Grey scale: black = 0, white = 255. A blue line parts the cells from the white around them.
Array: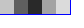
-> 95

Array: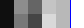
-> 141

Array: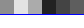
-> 227

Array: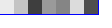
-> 196

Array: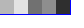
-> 227

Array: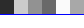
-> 204
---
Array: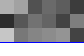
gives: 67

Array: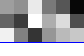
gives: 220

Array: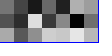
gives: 3

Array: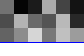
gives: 185

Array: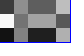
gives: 163

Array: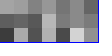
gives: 138
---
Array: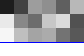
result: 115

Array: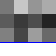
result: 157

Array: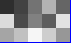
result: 206

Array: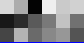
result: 151

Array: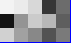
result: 82

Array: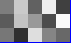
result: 133

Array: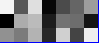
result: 68

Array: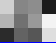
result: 86
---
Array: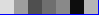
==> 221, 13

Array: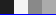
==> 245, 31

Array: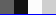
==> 252, 18

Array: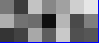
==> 230, 14

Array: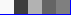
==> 249, 61

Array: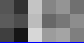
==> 215, 21
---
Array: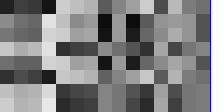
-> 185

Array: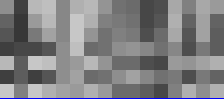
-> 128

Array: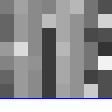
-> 183

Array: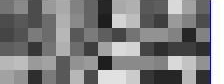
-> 217

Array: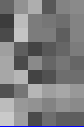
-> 88
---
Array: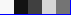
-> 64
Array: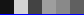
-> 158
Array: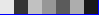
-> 91
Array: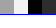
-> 242
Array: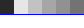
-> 166
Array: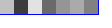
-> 149
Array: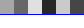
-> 39
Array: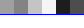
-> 245
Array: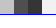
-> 79
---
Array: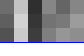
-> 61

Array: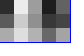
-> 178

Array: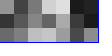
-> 190

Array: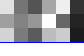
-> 91

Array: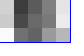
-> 99

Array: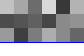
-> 124

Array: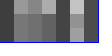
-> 112

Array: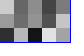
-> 20
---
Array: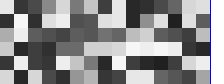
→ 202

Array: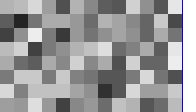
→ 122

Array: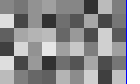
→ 63

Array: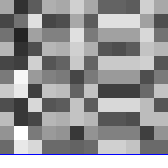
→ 188

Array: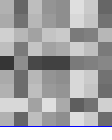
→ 177

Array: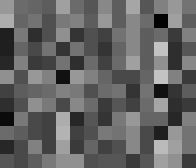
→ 107

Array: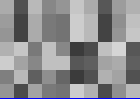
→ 205

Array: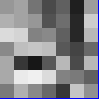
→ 169
